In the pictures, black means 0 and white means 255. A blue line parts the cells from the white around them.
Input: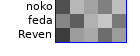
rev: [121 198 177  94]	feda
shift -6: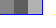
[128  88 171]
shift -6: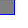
[122]
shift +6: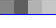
[140 100 183 204]

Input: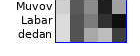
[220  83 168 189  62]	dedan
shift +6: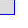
[226]
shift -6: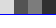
[214  77 118  42]
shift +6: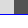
[226  89]

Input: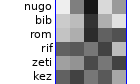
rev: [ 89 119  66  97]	kez
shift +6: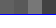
[103  95 125  72]
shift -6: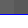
[91 83]
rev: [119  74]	zeti
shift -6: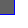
[91]
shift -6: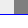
[232 121]

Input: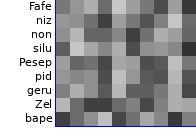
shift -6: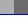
[168 101]
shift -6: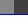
[129  58]
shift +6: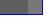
[101 101 126]

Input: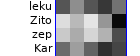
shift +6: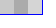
[207 177 219]
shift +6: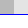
[191 234]

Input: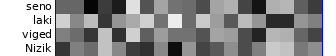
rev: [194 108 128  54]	Nizik
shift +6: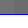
[120 114]

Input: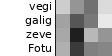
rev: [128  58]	Fotu
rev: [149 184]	zeve
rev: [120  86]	galig
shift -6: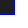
[25]

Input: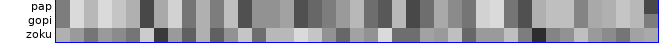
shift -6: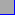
[163]
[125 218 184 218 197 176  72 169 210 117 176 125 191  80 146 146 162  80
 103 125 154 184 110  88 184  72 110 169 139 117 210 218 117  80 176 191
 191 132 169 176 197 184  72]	pap

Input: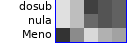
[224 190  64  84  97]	dosub
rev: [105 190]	nula
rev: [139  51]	Meno
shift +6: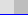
[230 196]
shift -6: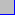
[184]
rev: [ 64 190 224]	dosub

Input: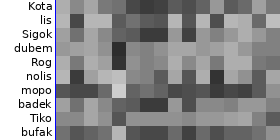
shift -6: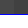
[66 59]
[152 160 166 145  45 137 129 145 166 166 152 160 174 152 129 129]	dubem
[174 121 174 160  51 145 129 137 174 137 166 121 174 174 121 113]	Rog
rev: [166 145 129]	dubem
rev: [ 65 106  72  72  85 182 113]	bufak
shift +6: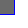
[112]
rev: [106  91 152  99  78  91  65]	Kota

